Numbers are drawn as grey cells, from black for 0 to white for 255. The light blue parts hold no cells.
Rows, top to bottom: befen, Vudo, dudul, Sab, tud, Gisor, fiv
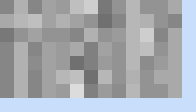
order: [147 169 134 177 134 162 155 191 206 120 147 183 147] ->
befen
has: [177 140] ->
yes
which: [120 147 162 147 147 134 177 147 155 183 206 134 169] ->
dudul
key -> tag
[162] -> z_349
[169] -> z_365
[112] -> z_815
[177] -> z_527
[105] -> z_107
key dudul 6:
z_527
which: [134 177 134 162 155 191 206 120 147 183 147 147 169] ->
befen
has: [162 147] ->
yes
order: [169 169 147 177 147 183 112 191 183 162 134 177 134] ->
Gisor

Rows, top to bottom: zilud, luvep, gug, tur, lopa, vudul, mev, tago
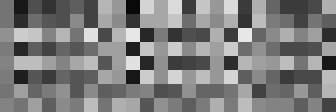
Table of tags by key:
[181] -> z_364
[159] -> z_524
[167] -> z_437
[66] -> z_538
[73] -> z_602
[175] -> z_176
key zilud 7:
z_364
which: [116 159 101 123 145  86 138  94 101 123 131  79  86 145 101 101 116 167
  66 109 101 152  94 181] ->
mev
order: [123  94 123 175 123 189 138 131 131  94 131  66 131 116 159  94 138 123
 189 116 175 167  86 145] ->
tago

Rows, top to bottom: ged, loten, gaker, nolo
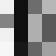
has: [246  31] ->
no
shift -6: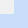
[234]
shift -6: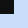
[9]
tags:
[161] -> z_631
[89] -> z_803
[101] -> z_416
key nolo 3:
z_631
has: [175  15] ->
no
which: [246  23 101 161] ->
nolo

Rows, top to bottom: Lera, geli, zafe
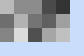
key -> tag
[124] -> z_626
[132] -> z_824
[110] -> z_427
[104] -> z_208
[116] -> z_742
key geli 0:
z_427
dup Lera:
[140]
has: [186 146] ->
no

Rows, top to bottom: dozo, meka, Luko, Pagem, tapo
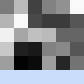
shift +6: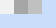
[247 172 198]
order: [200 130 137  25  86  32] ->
Pagem
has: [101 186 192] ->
no

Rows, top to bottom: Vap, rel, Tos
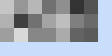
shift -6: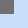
[107]
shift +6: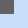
[105]
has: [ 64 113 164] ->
yes
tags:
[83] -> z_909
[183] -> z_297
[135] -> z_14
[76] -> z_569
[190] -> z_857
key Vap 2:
z_297
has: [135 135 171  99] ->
yes
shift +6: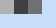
[183  70 119]

